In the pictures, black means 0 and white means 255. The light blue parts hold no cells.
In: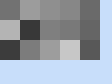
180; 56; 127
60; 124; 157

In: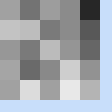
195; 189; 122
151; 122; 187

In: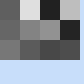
102; 131; 146
119; 91; 72

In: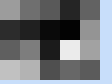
44; 32; 10
95; 125; 27

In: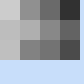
189; 175; 136
191; 130; 115

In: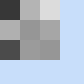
176; 150; 166
75; 155; 150

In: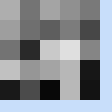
158; 111; 94
115; 41; 201

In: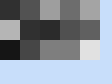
181; 48; 43
21; 70; 126

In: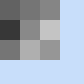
55; 137; 196
117; 175; 150
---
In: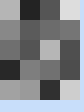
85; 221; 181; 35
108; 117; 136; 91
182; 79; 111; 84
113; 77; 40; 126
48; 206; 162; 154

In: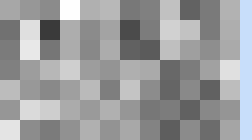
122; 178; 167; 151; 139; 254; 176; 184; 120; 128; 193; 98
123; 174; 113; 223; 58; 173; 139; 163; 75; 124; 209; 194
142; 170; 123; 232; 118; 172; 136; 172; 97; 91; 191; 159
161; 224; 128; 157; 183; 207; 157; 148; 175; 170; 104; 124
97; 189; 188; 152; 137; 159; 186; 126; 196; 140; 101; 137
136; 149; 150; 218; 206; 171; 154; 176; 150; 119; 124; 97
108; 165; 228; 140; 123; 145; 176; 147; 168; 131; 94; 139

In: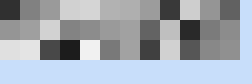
149; 97; 48; 129; 154; 209; 213; 178; 175; 156; 57; 206
123; 140; 149; 159; 210; 131; 140; 154; 161; 99; 191; 41
136; 144; 224; 228; 72; 28; 241; 121; 162; 64; 209; 86

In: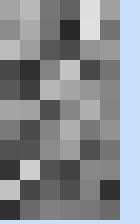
222; 159; 164; 184; 118; 98
223; 115; 140; 170; 116; 41
147; 153; 187; 157; 88; 75
73; 117; 73; 48; 131; 194
149; 133; 89; 63; 181; 164
174; 131; 164; 161; 79; 134
120; 145; 122; 75; 132; 173
80; 117; 82; 83; 139; 157
135; 134; 52; 205; 83; 67
129; 49; 194; 71; 101; 79
120; 107; 49; 106; 128; 124

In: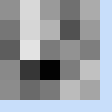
112; 171; 144; 216; 154
81; 154; 118; 214; 179
146; 126; 93; 227; 123
125; 193; 137; 54; 3
187; 165; 140; 106; 121

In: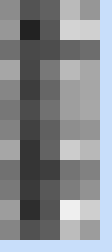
186; 150; 140; 83; 97
211; 208; 151; 34; 87
100; 109; 111; 73; 77
185; 167; 166; 71; 120
158; 166; 134; 61; 102
158; 167; 119; 76; 113
142; 148; 130; 65; 96
204; 184; 166; 52; 99
116; 129; 113; 53; 62
125; 146; 121; 58; 88
239; 207; 157; 45; 84
188; 156; 133; 81; 94
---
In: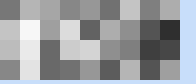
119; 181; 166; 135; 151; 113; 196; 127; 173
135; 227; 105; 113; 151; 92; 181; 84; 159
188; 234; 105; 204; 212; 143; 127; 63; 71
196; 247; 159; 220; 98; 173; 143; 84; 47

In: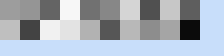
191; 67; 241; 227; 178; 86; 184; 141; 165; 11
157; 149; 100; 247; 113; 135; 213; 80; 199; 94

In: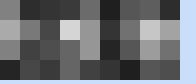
129; 45; 52; 58; 107; 31; 86; 94; 45
129; 65; 78; 101; 150; 37; 86; 156; 113
37; 71; 58; 101; 65; 52; 31; 86; 78
170; 121; 71; 213; 150; 52; 113; 198; 163

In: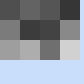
123; 60; 67; 137
79; 99; 85; 54
158; 173; 111; 209

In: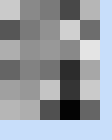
86; 122; 145; 208; 109
101; 130; 115; 44; 167
202; 137; 122; 72; 182
174; 145; 152; 137; 228
160; 152; 196; 52; 202
182; 174; 80; 4; 101

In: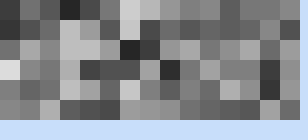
54; 81; 107; 190; 156; 87; 198; 74; 107; 87; 101; 93; 101; 135; 81
127; 101; 113; 190; 162; 101; 198; 127; 93; 127; 107; 175; 143; 54; 150
61; 113; 87; 38; 74; 119; 205; 183; 150; 127; 135; 93; 119; 119; 135
135; 127; 175; 93; 81; 74; 156; 150; 143; 113; 101; 93; 87; 162; 107
220; 135; 119; 175; 68; 81; 81; 162; 46; 119; 162; 127; 127; 61; 143
113; 168; 135; 190; 190; 156; 38; 61; 150; 168; 119; 143; 168; 107; 156

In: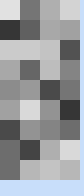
109; 68; 175; 217
54; 96; 168; 161
168; 102; 189; 132
225; 117; 175; 211
74; 147; 132; 109
140; 153; 74; 117
109; 183; 195; 183
203; 203; 195; 82
161; 217; 147; 54
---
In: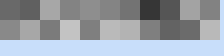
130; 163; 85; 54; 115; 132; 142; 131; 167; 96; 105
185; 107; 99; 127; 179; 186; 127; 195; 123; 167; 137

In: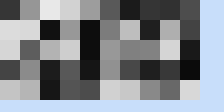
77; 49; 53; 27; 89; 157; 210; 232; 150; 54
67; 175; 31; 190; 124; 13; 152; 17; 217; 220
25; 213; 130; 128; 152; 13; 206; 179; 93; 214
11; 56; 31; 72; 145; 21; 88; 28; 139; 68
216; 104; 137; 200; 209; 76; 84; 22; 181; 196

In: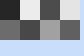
228; 76; 236; 38
96; 161; 72; 108

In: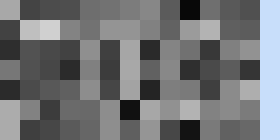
80; 89; 111; 8; 91; 135; 124; 114; 110; 78; 76; 68; 168
92; 95; 179; 155; 98; 129; 148; 148; 114; 131; 208; 191; 66
146; 128; 56; 113; 132; 42; 166; 64; 143; 66; 73; 82; 46
53; 92; 74; 47; 136; 97; 168; 60; 128; 43; 71; 81; 119
174; 139; 63; 122; 126; 36; 163; 70; 141; 96; 88; 75; 43
123; 138; 130; 179; 145; 167; 17; 141; 105; 106; 60; 130; 172
104; 97; 122; 19; 71; 149; 95; 142; 102; 90; 71; 63; 171

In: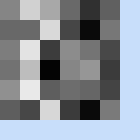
96; 48; 105; 168; 209; 133
119; 10; 70; 217; 105; 104
72; 116; 140; 60; 227; 125
59; 150; 134; 4; 189; 114
68; 102; 109; 94; 233; 144
122; 10; 59; 215; 71; 94

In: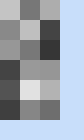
173; 119; 196
68; 191; 137
54; 120; 151
150; 153; 68
179; 225; 83
110; 134; 63
